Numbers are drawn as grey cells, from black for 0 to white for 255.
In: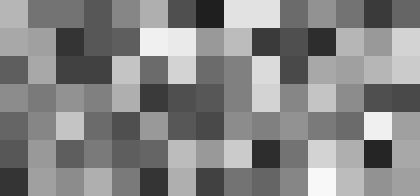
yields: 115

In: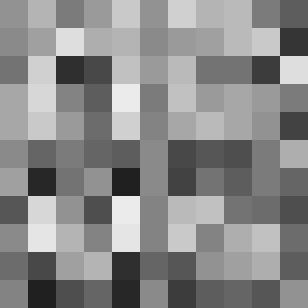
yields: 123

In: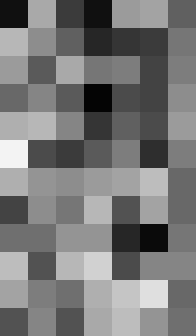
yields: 59

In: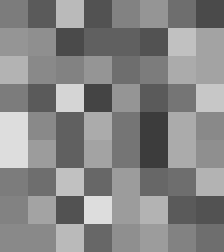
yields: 186

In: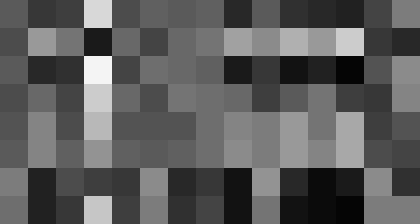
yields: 62

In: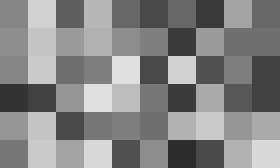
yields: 95

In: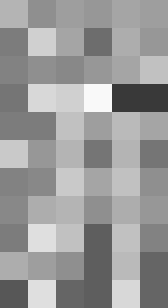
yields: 158

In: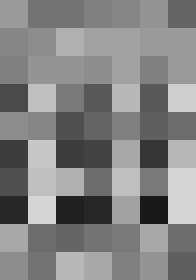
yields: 115
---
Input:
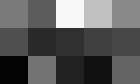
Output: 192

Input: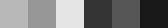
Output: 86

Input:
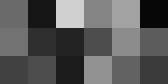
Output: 162

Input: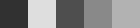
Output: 137

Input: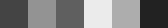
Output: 173

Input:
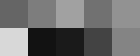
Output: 113

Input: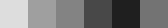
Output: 31
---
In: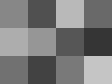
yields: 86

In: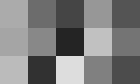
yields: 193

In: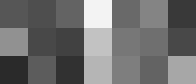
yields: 111

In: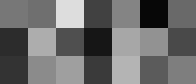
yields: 146

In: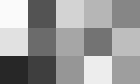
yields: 115

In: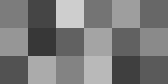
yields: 97

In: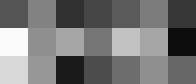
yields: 165
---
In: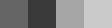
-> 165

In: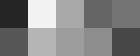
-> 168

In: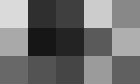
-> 63

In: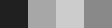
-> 204

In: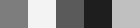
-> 90

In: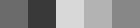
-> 216

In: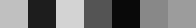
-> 211

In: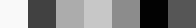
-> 172
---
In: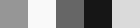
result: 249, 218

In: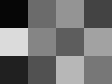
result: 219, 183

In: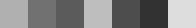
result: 221, 190

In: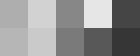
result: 230, 210

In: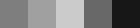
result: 203, 160

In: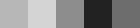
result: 212, 183

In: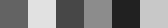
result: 225, 200

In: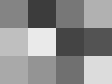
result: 234, 220
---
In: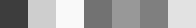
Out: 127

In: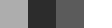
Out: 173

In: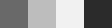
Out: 189

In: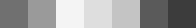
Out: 112

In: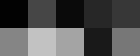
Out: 25

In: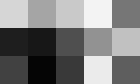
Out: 30

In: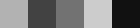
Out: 114

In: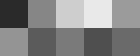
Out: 91

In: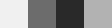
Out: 178

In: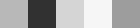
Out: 184
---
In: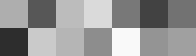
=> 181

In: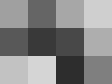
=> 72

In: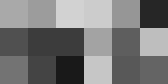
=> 60

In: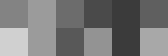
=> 88

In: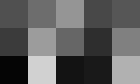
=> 102

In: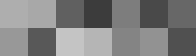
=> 196

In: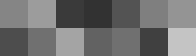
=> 164

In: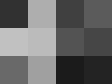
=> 83

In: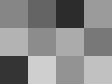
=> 171

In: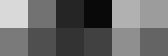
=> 51
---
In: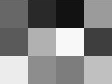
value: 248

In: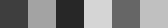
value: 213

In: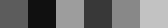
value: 194

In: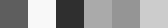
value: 248

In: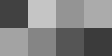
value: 197

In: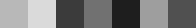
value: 218

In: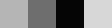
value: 215

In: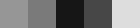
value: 221

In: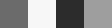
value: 247

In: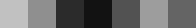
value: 193
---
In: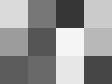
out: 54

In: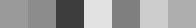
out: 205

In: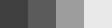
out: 157

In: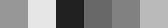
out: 129

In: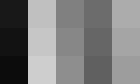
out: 108

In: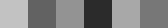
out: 168

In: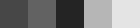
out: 182

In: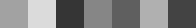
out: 176
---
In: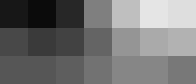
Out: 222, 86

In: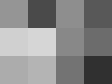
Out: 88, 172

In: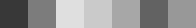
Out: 152, 56

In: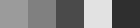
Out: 47, 155

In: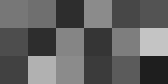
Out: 83, 65

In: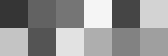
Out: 211, 196
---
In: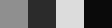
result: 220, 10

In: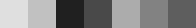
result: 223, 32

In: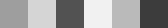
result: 241, 60

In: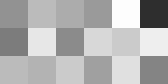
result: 253, 46

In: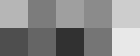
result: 232, 49

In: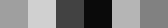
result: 208, 10

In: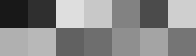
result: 222, 24

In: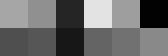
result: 227, 2

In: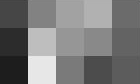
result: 231, 29
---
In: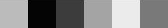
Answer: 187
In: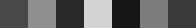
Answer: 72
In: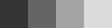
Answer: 52
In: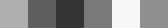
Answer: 174
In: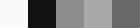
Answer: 250
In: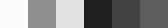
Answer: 252
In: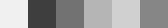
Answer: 240
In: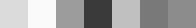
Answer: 219
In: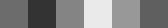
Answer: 108
